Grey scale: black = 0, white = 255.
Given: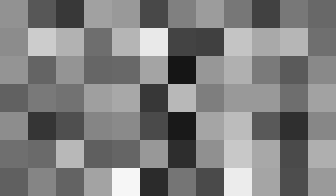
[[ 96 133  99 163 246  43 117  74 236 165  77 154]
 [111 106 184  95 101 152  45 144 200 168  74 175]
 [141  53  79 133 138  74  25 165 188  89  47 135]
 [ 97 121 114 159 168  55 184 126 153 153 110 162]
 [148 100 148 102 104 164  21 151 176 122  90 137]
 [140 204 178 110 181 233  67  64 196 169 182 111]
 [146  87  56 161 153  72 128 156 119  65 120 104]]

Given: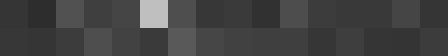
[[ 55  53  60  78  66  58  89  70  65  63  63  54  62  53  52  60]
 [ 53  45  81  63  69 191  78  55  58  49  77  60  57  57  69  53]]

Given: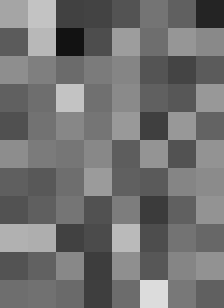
[[110 113 106  62 108 220 120  96]
 [ 83  97 136  61 143  87 133 146]
 [177 174  65  75 186  77 115 103]
 [ 82  95 117  81 125  59  96 147]
 [ 95  88 110 155  96  90 133 139]
 [141 123 118 136  93 148  82 147]
 [ 80 114 135 117 153  63 152  99]
 [ 96 110 195 112 138  96  87 152]
 [142 127 107 123 133  84  68  91]
 [ 91 184  18  77 157 110 150 137]
 [165 195  65  67  83 116  96  36]]

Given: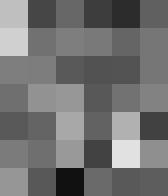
[[150  88  17 106  89  93]
 [123 111 153  66 225 143]
 [ 89 100 168  98 177  65]
 [111 146 151  88 114 130]
 [126 125  89  82  83 118]
 [208 113 126 121 101 118]
 [191  70 103  61  44  96]]

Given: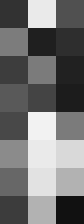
[[ 60 178  17]
 [103 226 178]
 [139 234 217]
 [ 72 242 123]
 [ 89  68  28]
 [ 61 123  33]
 [124  31  46]
 [ 50 234  80]]

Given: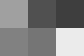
[[129 117 235]
 [160  80  62]]

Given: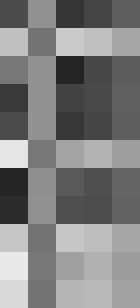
[[217 116 181 185 162]
 [233 119 160 177 156]
 [198 115 198 190 166]
 [ 44 144  79  76  98]
 [ 36 143  89  79 101]
 [229 119 164 179 157]
 [ 74 146  55  69  93]
 [ 57 145  67  72  96]
 [119 146  36  71  92]
 [192 115 203 191 166]
 [ 75 146  54  69  93]]
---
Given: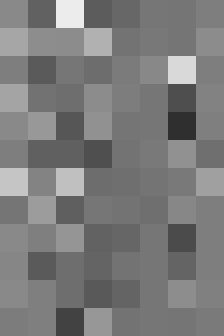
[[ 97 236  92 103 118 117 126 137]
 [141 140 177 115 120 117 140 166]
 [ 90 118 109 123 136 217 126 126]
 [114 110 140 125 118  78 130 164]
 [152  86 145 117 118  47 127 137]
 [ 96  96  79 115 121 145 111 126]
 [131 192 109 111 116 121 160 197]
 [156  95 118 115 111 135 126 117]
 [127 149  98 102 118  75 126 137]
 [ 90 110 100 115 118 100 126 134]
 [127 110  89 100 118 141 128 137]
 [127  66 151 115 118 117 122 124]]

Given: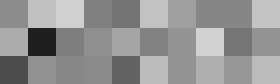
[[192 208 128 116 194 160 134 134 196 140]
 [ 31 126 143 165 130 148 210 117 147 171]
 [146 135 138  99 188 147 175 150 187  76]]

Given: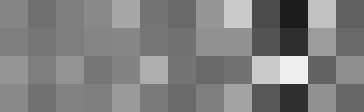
[[112 126 137 167 116 105 150 203  75  28 193  97 133]
 [117 125 133 134 117 114 145 146  84  46 155 104 126]
 [126 147 118 131 174 116 105 114 202 239  98 143 149]
 [113 130 126 154 122 106 126 163  87  47 144 102 137]]

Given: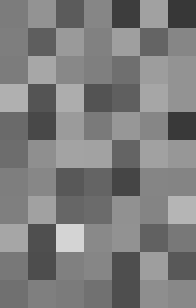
[[147  91 134  61 161  55 124]
 [ 94 154 129 159 100 134 126]
 [167 136 127 111 157 147 124]
 [ 84 173  83  95 166 147 176]
 [ 72 155 122 151 134  57 106]
 [143 163 162 100 161 151 109]
 [135  88 100  69 133 132 126]
 [161 102 107 145 132 181 127]
 [ 79 212 137 146  97 120 166]
 [ 77 128 134  78 158  88 120]
 [127 123 113  78 142 136 112]]

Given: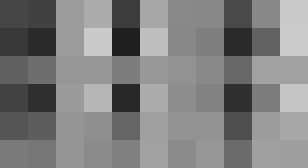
[[ 65 156 172  60 167 137 136  73 136 201  70]
 [ 42 156 202  31 190 136 127  42  98 203  56]
 [110 150 151 125 152 146 137 103 162 161  96]
 [ 47 155 182  40 172 142 130  48 124 197  66]
 [ 93 149 143 101 160 147 146  79 156 168  85]
 [118 149 139 128 161 139 150 107 160 158 122]]

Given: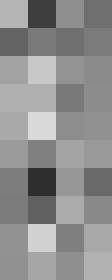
[[ 62 143 111 180]
 [122 111 123  99]
 [200 147 138 162]
 [176 121 140 176]
 [217 141 145 169]
 [128 164 153 155]
 [ 46 151 105 125]
 [ 96 171 137 123]
 [209 127 168 146]
 [166 143 178 145]]

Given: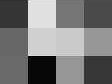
[[224 117  74  53]
 [208 202 151 103]
 [  7 150  55 105]]

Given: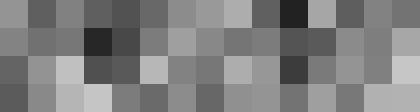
[[ 95 129  95  82 104 140 153 173  96  34 166  94 130 115 148]
 [113 119  39  72 124 159 136 117 124  84  90 139 126 167 131]
 [147 192  80  89 183 130 119 173 151  60 122 148 128 198 100]
 [137 181 197 124 106 140 103 144 148 115 159 120 177 178  91]]
